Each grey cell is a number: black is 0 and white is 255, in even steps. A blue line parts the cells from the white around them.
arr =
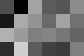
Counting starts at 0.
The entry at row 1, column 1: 170
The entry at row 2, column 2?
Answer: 127
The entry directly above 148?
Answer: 163
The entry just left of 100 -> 119
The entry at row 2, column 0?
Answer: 177
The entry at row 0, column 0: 78
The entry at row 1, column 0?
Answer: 23

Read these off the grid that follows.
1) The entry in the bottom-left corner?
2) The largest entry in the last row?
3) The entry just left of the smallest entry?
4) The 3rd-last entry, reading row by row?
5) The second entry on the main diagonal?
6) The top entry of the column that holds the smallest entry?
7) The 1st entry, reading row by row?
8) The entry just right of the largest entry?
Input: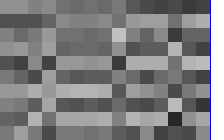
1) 121
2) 158
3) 173
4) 81
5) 81
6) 74
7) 145
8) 129

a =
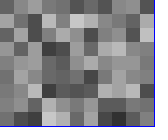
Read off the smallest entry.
49
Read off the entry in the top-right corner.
83
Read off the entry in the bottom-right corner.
128
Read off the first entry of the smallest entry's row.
113
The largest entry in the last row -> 199
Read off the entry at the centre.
143
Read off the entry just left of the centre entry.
91
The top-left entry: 99
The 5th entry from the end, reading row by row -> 163
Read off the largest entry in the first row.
157
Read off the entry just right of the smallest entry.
91
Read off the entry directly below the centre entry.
113
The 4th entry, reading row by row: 121
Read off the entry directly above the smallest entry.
91
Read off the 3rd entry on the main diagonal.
77
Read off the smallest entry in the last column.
77
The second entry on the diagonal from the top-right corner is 99
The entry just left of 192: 83
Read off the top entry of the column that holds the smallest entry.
136
